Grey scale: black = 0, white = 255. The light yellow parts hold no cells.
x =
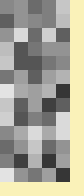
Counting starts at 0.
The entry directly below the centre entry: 159
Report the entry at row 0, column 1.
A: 147
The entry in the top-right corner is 198
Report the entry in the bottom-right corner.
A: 54
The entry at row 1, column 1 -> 147
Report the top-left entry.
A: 136
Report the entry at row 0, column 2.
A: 107
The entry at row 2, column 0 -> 147
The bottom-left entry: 227
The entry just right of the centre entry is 179
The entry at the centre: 159
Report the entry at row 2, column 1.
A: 218
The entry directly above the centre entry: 95

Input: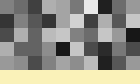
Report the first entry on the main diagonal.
129
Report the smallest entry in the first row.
32
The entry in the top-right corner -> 153
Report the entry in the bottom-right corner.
153
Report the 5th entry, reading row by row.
164
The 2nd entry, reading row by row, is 108
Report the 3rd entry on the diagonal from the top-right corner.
198
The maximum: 233
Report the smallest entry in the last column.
23
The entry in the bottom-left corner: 153
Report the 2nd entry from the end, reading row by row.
87
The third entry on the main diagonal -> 99
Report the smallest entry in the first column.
53
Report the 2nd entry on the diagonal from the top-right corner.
87
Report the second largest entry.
210

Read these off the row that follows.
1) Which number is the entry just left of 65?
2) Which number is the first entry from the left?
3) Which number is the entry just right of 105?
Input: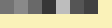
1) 85
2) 115
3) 54

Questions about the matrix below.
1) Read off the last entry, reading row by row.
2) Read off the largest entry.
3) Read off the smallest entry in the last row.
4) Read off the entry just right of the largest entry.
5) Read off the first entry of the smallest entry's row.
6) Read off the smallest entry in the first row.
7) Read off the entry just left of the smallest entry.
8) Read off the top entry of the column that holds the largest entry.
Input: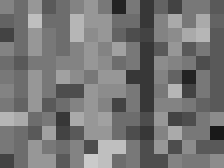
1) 140
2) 202
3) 67
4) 191
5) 120
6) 35
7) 120
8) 151

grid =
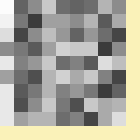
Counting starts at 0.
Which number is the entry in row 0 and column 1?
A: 99
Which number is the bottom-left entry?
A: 232
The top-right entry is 140
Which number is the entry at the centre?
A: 109
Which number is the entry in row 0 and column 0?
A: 252
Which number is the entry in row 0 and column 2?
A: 140
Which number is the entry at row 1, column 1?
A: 120
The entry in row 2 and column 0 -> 221
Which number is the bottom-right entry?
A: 221
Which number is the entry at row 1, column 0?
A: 242

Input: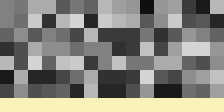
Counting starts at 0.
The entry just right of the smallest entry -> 150
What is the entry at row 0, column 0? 129
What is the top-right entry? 183
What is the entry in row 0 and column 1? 119
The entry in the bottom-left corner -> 70
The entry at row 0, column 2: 171
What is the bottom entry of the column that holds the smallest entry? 150
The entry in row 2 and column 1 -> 141
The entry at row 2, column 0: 99
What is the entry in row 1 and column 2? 202
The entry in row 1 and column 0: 129
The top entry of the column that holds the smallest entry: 15
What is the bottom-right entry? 159

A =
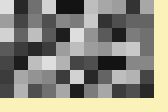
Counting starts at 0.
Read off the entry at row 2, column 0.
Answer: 210
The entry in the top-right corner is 167
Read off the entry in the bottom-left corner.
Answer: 69
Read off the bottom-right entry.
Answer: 40
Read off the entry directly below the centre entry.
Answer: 69
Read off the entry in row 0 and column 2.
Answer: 112
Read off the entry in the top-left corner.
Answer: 222
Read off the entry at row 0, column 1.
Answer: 40
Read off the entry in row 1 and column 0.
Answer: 157
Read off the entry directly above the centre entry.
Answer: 222
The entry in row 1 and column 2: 124
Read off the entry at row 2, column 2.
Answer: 190
